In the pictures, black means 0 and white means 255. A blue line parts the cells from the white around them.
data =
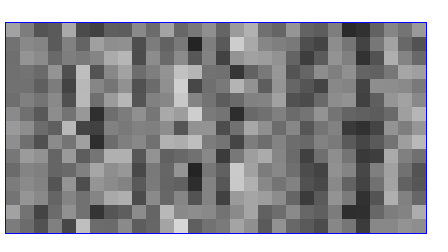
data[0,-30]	162
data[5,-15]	92
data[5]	[110, 128, 116, 137, 80, 185, 111, 155, 183, 84, 129, 135, 200, 132, 115, 92, 106, 129, 131, 161, 81, 75, 105, 141, 146, 65, 95, 149, 162, 137]
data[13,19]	109
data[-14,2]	132
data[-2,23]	124
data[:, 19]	[101, 127, 146, 151, 148, 161, 128, 108, 131, 134, 136, 116, 140, 109, 146]
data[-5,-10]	111
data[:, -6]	[42, 117, 128, 144, 132, 146, 100, 58, 90, 116, 132, 99, 123, 46, 118]
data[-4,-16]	131
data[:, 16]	[155, 205, 148, 54, 180, 106, 45, 113, 69, 120, 202, 201, 154, 138, 164]
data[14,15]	122
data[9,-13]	158
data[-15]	[162, 125, 84, 90, 169, 75, 65, 95, 93, 137, 107, 163, 103, 120, 143, 101, 155, 177, 112, 101, 149, 99, 93, 126, 42, 49, 98, 134, 116, 154]
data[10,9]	72
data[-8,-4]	68
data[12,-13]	165
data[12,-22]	175
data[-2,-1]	173
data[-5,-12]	124
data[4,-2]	138
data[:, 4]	[169, 129, 126, 79, 67, 80, 115, 184, 116, 154, 105, 148, 132, 145, 71]
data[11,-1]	86
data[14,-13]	143
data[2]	[111, 148, 139, 105, 126, 121, 133, 171, 182, 76, 140, 105, 139, 87, 130, 66, 148, 161, 157, 146, 100, 61, 91, 147, 128, 50, 82, 175, 132, 104]
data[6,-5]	96
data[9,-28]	146
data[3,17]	98
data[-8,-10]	135
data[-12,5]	190
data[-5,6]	166
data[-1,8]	138
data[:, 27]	[134, 162, 175, 119, 141, 149, 106, 147, 115, 170, 161, 163, 175, 125, 136]

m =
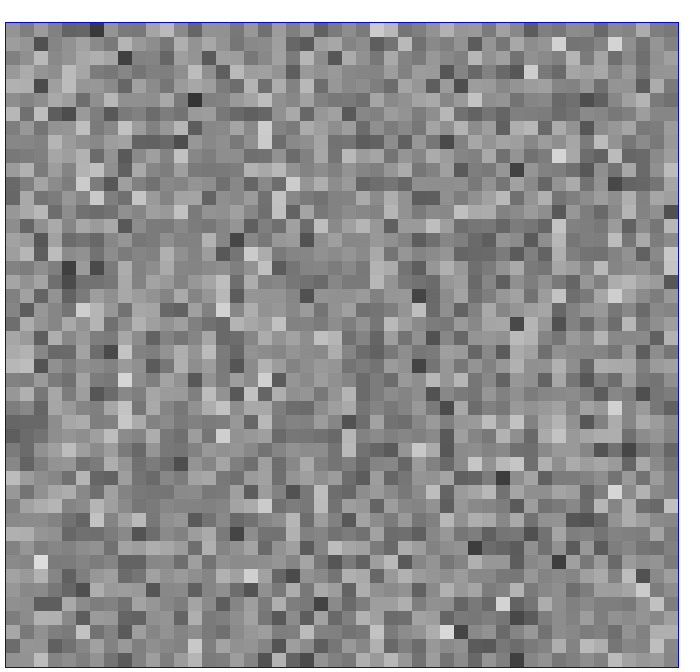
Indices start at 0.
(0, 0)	148
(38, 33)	176
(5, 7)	183
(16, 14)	157
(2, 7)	165
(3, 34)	130
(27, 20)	109
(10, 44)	167
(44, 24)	153
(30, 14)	152
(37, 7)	113
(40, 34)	124
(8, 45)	139
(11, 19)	109
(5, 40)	112
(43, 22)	130
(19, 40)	110
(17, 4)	63
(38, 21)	165
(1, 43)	212
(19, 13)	132
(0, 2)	155
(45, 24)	120
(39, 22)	137
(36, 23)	114
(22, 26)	101
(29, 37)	105
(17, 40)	157
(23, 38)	111
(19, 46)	125
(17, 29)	94
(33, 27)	138
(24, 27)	155
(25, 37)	144
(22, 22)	192
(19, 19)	148
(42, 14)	122
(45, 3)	132
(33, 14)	120
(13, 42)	105

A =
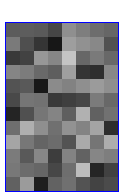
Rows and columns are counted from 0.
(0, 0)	92
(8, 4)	83
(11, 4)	112
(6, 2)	118
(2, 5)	103
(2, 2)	151
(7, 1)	175
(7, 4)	146
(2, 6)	122
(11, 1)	155
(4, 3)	139
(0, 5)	126
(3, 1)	124
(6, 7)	113
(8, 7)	173
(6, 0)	36
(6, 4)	95
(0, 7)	102
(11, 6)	67
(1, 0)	122
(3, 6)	46
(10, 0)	120
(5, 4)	63
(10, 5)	189
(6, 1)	80
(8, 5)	170
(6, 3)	132
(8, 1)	119

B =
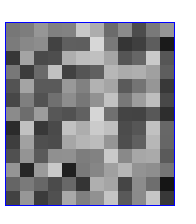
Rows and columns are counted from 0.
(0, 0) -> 119
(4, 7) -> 165
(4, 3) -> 90
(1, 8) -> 53
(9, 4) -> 145
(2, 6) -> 192
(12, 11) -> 56
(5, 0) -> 71
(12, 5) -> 127
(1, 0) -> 123
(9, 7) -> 201
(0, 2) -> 150
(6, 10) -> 88
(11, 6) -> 175
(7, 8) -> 76
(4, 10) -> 150
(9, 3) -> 144
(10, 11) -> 117
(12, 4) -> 169
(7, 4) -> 193
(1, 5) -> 94
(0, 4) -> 130
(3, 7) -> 183
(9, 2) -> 90
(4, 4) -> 153
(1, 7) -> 121
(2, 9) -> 102
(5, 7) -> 194
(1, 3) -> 66
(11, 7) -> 165
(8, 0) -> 62
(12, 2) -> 59
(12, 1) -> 151
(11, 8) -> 69
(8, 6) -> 188

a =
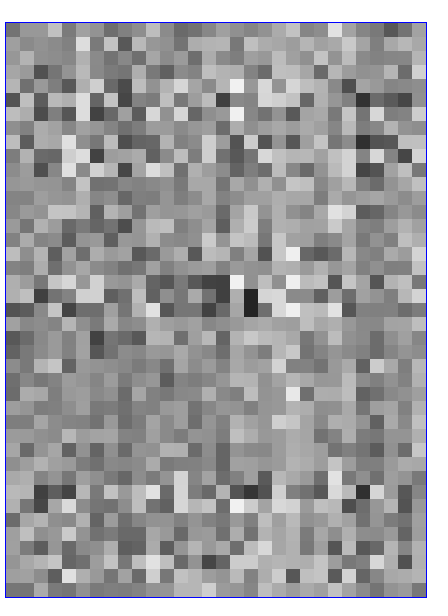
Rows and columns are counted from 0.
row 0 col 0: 115
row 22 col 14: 184
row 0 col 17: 133
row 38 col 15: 100
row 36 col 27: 154
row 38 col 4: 102
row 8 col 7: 188
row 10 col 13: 176
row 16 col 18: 82
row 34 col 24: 78
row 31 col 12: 128
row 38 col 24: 120
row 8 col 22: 196
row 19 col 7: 95
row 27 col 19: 152
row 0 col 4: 123
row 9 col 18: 216
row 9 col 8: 162
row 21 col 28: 164
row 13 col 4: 195
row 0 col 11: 139
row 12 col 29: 157
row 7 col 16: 173
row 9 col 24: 211
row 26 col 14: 176
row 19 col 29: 212
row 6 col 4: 86
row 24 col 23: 153
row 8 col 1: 92
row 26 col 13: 138
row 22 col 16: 179
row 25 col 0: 111
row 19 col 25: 161
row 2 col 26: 130
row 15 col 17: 187
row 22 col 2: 137
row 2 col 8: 136
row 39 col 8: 162
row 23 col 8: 140
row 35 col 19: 159
